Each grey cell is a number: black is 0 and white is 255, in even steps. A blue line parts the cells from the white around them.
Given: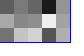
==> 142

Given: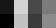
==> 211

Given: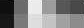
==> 155

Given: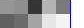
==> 53

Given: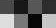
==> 23

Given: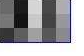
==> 201

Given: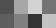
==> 166

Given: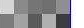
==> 117
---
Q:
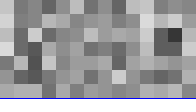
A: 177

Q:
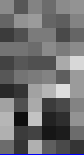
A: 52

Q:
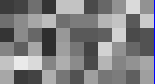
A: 59

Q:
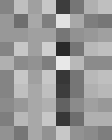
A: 118

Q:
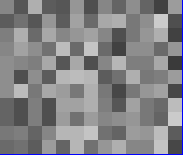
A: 113

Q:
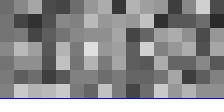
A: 201

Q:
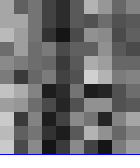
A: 74
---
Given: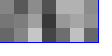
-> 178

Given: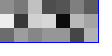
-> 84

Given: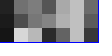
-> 169

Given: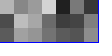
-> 32

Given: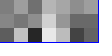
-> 166

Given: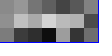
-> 68

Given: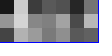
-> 81

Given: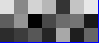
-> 52

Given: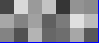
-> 53

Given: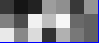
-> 143
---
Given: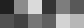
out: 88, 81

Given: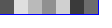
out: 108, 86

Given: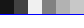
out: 200, 21

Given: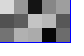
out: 158, 115

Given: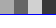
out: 57, 170

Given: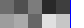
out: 62, 157
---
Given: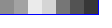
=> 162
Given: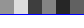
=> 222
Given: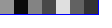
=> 10
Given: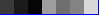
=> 26
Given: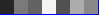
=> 122
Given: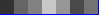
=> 101
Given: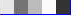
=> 116
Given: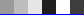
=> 189
